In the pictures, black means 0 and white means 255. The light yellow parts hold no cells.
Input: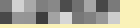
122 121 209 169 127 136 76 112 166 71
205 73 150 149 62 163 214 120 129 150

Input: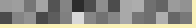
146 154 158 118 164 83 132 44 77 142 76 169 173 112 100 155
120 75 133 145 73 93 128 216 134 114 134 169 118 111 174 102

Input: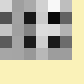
190 215 159 170 209 248
98 82 162 24 202 9
179 197 160 132 220 218
108 91 164 28 207 27
157 166 165 152 184 157

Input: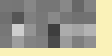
130 119 118 135 118 118 136 103
114 112 85 128 120 137 119 113
179 119 206 148 121 62 172 164
143 123 158 131 127 75 155 126

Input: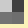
64 203
110 115

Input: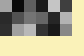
63 164 10 95 26 197
179 42 81 116 102 38
135 46 159 184 51 25

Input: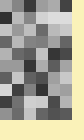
67 171 133 58 157 171
220 49 186 135 210 221
200 196 153 190 107 186
101 103 184 131 126 162
73 179 105 93 194 54
164 154 154 54 173 93
200 95 198 97 80 160
159 214 63 129 51 172
180 62 113 207 203 75
90 145 107 195 101 82
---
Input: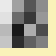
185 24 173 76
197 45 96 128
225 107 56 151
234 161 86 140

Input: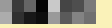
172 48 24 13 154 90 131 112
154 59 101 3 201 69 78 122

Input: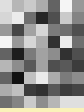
99 18 192 235 172 123 141
99 29 123 162 141 49 79
152 69 162 214 123 111 79
111 132 202 141 182 223 223
182 141 89 162 79 89 60
245 152 214 172 49 235 111
223 182 202 172 99 245 152
172 192 60 49 89 60 69
214 235 111 38 79 202 132

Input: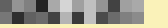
119 46 97 107 66 180 57 192 75 107 128 139
97 148 128 35 169 213 160 192 148 66 160 169

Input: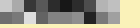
110 121 221 99 131 131 142 34 121 160
202 170 55 88 44 23 44 77 180 192

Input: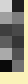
213 31
94 53
62 73
170 82
10 113
159 125

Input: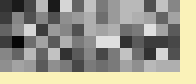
60 6 110 163 90 175 122 143 223 223 49 90 60 60 71
49 26 71 185 26 214 100 194 122 154 185 185 80 194 134
134 100 185 100 194 49 90 134 71 122 194 110 49 214 80
60 134 80 134 80 143 154 175 110 154 185 175 163 100 163
100 143 214 60 154 134 80 175 163 175 110 122 223 163 90
143 163 154 90 143 122 71 122 110 122 163 143 185 175 175

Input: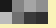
187 112 58 47
25 133 165 143
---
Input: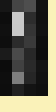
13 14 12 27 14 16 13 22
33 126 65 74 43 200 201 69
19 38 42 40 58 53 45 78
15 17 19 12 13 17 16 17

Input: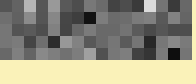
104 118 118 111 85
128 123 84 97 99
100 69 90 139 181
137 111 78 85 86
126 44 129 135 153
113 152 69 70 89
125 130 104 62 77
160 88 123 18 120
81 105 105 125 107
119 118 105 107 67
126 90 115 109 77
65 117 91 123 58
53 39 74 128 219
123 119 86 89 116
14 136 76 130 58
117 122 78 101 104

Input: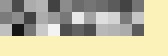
191 123 150
21 140 75
118 67 172
201 172 180
243 152 66
77 120 140
98 232 107
78 164 117
184 223 108
179 211 91
171 122 67
91 197 116

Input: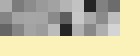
101 132 174
133 163 123
163 166 140
156 165 154
187 138 162
36 94 180
175 199 194
136 169 37
174 139 129
212 189 108

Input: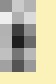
161 192 180 178 238 142
84 118 30 63 176 202
152 184 105 142 218 179

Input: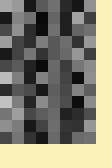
71 143 117 193 43 187 71 25 157 73 25 167
117 124 158 126 87 126 91 67 67 145 132 153
51 24 72 36 76 30 34 117 46 44 113 24
22 67 93 139 24 130 9 51 125 13 9 90
105 109 106 99 94 102 105 88 88 112 100 112
49 53 33 77 72 68 60 104 110 31 31 41
107 50 44 13 131 13 118 151 49 100 162 22
112 150 78 139 94 143 138 63 151 111 63 144

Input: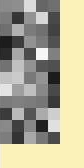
125 137 59 122 228 194 114 43 28 111 123 139
51 64 186 128 159 202 193 168 61 178 53 142
169 135 86 124 191 121 146 75 146 123 147 219
119 32 170 118 136 147 86 246 122 113 215 102
74 224 206 56 73 28 80 128 81 66 73 111

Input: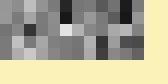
122 122 116 152 151
173 192 135 122 141
200 122 53 165 190
162 167 122 123 147
134 128 139 141 122
122 123 227 24 38
115 117 177 123 118
170 177 135 152 122
63 53 124 122 89
136 157 169 92 114
122 78 182 24 28
99 74 129 151 122
